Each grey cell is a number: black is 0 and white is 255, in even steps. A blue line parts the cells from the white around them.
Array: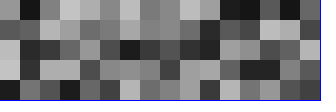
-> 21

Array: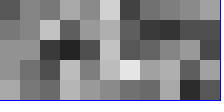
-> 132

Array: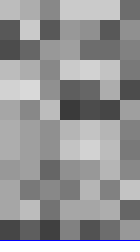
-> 173

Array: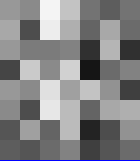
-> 138

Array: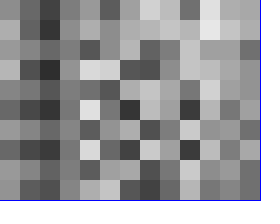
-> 104
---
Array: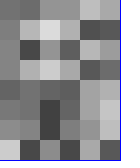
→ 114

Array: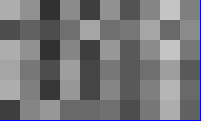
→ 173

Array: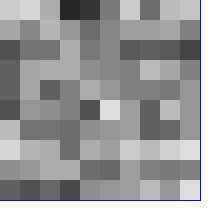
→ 202

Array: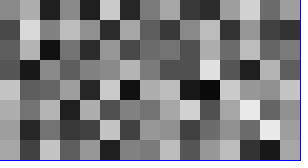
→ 137

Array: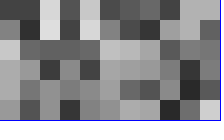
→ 67
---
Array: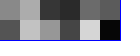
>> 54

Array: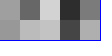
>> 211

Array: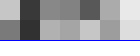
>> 136

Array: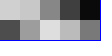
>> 135

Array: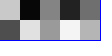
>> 132

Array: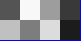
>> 157

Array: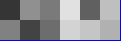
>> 122

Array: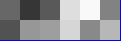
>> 89
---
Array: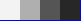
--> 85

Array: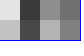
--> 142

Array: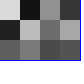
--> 145

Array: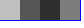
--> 46

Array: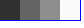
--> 142

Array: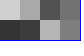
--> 82

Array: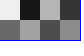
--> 181
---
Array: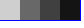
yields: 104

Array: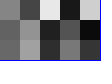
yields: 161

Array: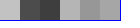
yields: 76

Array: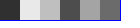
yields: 233

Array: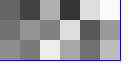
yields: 121

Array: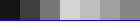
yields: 61

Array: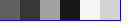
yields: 54

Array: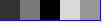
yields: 121

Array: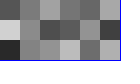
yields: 131
